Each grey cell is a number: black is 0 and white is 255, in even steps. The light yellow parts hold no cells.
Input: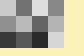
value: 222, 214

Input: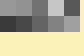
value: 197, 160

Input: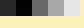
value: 230, 167

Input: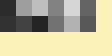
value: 213, 190

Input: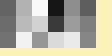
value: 248, 241

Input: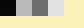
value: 226, 185

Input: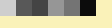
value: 206, 150

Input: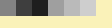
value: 206, 186

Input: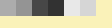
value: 232, 214

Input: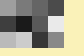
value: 234, 204
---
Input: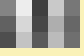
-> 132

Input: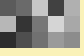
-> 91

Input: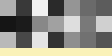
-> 177

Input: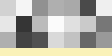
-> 210

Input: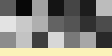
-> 91

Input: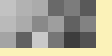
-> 194
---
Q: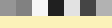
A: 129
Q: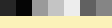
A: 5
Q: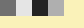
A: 229
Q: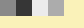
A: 54
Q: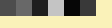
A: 104
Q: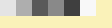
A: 174
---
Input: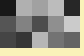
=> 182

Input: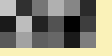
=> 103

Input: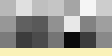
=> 11

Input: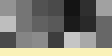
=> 197

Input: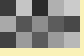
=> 92

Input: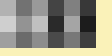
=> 74

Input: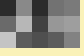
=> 79
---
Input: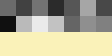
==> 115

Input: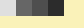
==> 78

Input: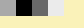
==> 104

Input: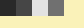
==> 226

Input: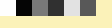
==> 121

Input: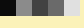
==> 66

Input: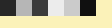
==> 59

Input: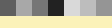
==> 118
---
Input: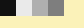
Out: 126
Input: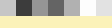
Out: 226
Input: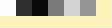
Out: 149
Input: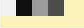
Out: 76
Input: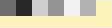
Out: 177
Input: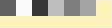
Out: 162
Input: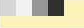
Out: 49
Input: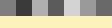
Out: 106
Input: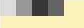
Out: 100
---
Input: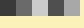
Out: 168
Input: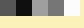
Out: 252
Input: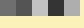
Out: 174
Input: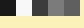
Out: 95
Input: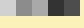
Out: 77
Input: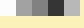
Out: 184
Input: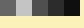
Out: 15
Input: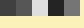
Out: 117
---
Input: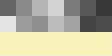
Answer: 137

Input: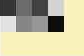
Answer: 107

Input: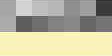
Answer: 211

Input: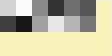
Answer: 251

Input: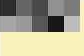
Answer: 101

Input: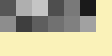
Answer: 175

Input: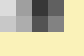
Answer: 159

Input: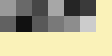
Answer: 105

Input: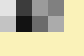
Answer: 60
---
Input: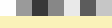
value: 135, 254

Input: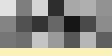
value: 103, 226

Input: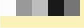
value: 189, 252

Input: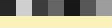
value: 101, 207

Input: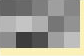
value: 175, 196

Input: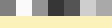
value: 54, 250

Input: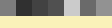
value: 80, 203
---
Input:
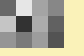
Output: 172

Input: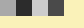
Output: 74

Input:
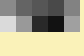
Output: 153

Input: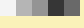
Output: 148

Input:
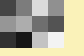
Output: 195

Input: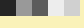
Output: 153

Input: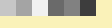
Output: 164
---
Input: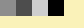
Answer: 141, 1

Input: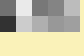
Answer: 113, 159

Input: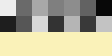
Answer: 237, 195

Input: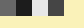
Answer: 103, 69

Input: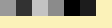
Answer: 153, 28

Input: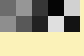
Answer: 108, 19

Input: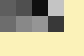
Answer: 94, 56

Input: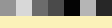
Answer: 149, 39
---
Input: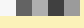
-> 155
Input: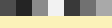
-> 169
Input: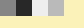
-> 186
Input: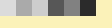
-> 43
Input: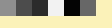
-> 103
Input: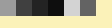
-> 99
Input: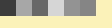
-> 133
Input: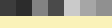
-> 144
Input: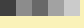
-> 203
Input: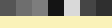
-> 47
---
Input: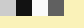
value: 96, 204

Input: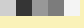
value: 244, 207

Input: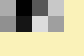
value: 200, 144

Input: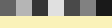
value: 25, 100

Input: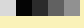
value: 145, 217

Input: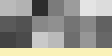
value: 220, 67
